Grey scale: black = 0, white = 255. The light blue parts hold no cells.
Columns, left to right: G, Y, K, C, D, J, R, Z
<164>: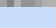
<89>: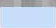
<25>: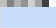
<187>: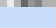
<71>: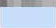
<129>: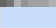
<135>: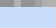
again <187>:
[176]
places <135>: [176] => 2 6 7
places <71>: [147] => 3 4
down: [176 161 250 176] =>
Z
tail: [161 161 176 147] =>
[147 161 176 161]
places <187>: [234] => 1

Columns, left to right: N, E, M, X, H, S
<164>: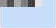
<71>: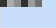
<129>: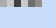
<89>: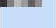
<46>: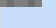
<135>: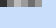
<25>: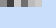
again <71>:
[50]
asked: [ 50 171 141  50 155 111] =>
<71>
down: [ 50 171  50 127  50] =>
N
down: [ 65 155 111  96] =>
H
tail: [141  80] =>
[171 127  65 230]
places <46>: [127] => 0 2 3 5
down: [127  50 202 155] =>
X

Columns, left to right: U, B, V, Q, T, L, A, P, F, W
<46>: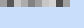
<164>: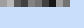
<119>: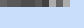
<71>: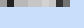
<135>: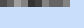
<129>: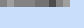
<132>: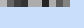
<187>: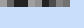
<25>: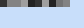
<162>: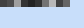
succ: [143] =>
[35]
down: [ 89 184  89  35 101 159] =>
B
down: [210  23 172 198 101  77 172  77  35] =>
P
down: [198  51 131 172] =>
T
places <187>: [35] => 2 3 6
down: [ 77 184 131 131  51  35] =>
Q

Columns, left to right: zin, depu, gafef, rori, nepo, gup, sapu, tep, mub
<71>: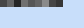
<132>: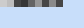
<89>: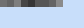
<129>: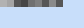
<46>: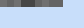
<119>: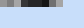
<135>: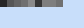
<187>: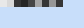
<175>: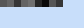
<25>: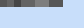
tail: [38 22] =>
[112 165]
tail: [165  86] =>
[ 70 112 126  86 138  86]
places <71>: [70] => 0 7
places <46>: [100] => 1 5 7 8

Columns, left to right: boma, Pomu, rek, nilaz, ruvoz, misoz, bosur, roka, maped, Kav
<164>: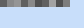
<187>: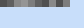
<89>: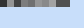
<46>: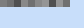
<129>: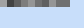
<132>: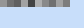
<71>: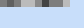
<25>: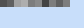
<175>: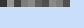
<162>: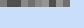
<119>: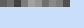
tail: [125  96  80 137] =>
[ 80 125]
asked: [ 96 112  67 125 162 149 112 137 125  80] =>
<119>
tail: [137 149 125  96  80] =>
[137  80 125]
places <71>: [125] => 0 2 7 8

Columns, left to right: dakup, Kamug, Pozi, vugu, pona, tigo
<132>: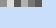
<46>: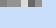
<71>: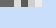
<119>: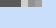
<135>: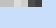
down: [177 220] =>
vugu
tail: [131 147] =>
[147 220 104 147]
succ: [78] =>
[63]
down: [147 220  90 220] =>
Pozi
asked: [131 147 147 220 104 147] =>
<46>
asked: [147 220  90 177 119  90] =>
<132>
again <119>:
[90]

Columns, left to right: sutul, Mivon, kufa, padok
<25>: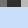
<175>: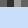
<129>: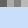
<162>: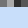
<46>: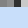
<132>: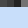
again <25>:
[48]
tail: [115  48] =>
[ 48 185]
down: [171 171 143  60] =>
Mivon
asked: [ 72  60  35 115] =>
<132>
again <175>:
[99]

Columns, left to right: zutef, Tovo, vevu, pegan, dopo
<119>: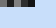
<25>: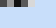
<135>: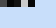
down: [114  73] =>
zutef
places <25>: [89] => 3
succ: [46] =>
[18]
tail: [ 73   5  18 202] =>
[5]
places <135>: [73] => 0

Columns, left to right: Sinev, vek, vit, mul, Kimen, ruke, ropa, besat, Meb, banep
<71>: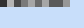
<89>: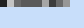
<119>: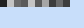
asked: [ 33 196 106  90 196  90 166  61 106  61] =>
<119>
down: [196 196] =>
vek
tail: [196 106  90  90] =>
[ 90 166  61 106 151]

